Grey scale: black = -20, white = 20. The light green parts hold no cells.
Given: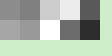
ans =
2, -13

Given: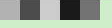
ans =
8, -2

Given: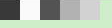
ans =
-11, 13

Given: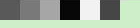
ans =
-6, -9

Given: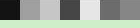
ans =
-17, 1

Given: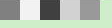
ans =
0, 4

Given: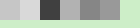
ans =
11, 4
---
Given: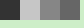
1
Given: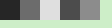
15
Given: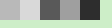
-6
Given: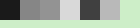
3
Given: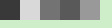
-2
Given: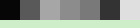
6
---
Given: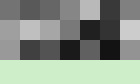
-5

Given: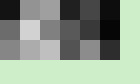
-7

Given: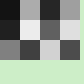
-10

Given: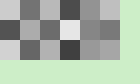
-10

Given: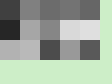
-8

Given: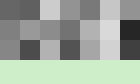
6

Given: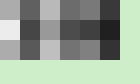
-2

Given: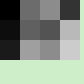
5
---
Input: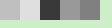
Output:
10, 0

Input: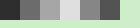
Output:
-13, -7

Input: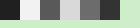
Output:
-15, -12

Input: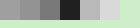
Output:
5, 14

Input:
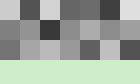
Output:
12, -7

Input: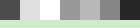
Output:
-8, -14
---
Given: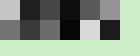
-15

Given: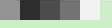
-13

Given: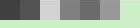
-7

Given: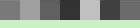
5

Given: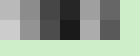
2

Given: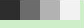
-3
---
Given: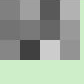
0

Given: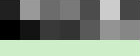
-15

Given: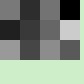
-1

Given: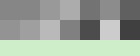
1

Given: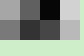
6

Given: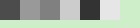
-8

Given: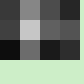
-11
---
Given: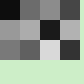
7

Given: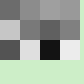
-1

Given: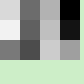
-5

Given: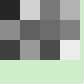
-5

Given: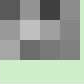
10

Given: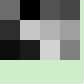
11
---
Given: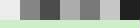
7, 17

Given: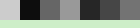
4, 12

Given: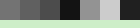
-17, 12

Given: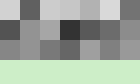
-12, 14

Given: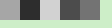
13, 13

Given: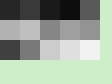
1, 18
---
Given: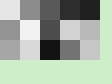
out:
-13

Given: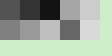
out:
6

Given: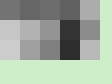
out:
-5

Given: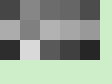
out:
-4

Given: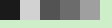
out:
-3

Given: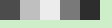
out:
-1
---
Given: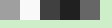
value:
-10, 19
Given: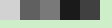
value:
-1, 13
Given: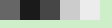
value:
-9, 17
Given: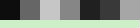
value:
1, 11
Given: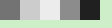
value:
17, 17
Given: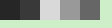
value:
14, 14
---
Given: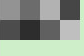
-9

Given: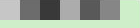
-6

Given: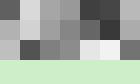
-10

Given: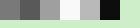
-6

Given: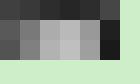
-15

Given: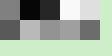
-14
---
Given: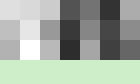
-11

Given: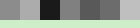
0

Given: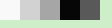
6

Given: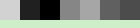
1

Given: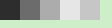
7

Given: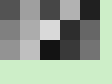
14

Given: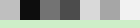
-8
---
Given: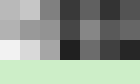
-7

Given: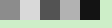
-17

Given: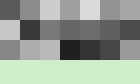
6

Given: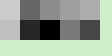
7

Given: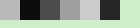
-14

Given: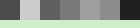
-15

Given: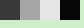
-19
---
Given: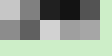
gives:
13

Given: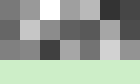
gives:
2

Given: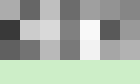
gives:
14

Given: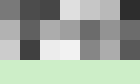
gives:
7

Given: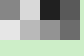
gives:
3

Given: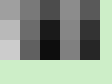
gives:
-16
